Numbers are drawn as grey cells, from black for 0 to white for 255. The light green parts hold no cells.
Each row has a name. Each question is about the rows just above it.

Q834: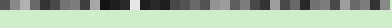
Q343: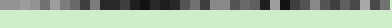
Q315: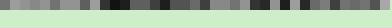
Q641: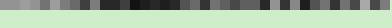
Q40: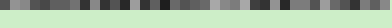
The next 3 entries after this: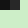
[30 40 83]
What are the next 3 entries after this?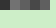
[ 95  40 147]
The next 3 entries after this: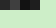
[40 30 40]
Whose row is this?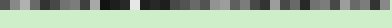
Q834

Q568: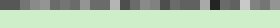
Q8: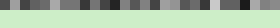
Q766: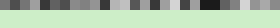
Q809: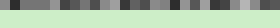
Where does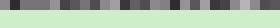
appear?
Q809
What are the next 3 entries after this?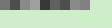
[ 45 148  87]

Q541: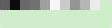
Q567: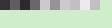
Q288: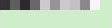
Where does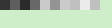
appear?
Q567
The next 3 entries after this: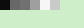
[148 181 235]

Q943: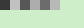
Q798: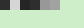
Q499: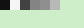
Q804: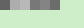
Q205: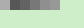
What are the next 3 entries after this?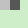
[173 108 184]

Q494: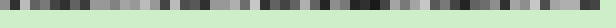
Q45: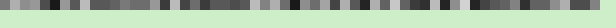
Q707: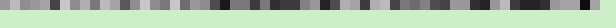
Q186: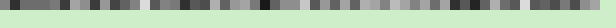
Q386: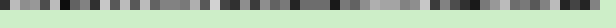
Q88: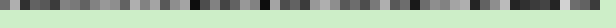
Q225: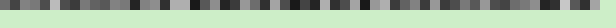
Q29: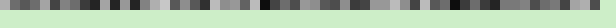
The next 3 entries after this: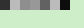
[ 68 109  77]
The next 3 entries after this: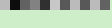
[130 130 121]
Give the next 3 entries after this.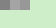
[187 152  68]
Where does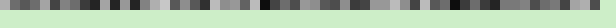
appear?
Q29
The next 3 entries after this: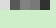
[ 88  77 175]
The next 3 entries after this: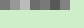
[187  36  68]

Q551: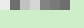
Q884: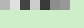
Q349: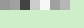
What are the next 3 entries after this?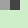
[204 247 161]
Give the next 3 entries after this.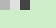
[204  57 141]
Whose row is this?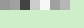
Q349

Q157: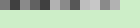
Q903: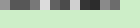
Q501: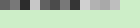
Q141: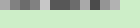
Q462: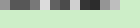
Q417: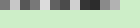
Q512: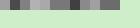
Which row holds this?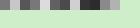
Q417
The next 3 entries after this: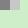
[ 87  87 108]

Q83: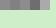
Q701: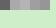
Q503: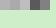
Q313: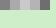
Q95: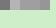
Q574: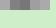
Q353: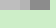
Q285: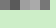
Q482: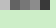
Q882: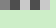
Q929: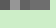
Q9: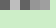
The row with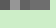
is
Q929
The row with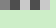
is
Q882
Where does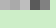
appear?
Q503
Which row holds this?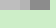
Q353
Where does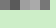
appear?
Q285

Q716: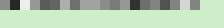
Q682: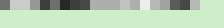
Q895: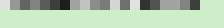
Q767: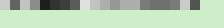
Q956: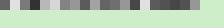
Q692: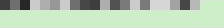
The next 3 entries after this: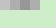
[174 122 111]
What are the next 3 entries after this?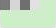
[ 50  82 163]
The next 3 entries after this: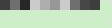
[174  82 122]
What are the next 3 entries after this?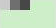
[ 62 174  82]
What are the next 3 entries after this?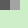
[100 111 151]

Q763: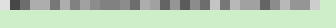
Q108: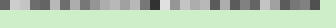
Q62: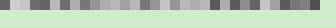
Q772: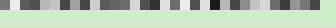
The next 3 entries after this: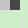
[161  71 205]
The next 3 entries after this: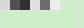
[ 80 224  27]
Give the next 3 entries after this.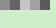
[119 129  80]
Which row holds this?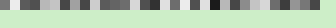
Q772
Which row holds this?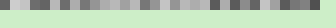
Q62
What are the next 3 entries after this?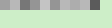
[173  91 140]
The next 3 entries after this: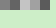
[119 129  80]

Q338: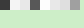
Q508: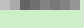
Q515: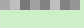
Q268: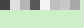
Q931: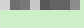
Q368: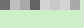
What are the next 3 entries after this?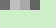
[211 200 211]
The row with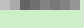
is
Q508

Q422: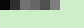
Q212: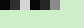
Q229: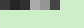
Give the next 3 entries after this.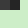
[ 47 170 149]
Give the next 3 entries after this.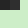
[170 149  68]
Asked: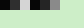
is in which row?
Q212
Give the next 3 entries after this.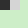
[  6  37 138]

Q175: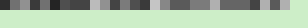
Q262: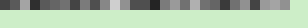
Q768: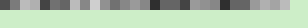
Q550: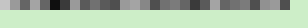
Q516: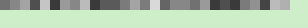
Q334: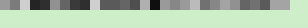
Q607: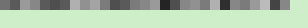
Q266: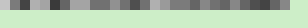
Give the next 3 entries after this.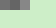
[101  79  68]
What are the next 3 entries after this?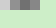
[154 135  47]
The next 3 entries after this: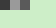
[113  90  79]
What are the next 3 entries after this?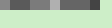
[176  90 176]
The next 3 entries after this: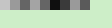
[113  90  79]

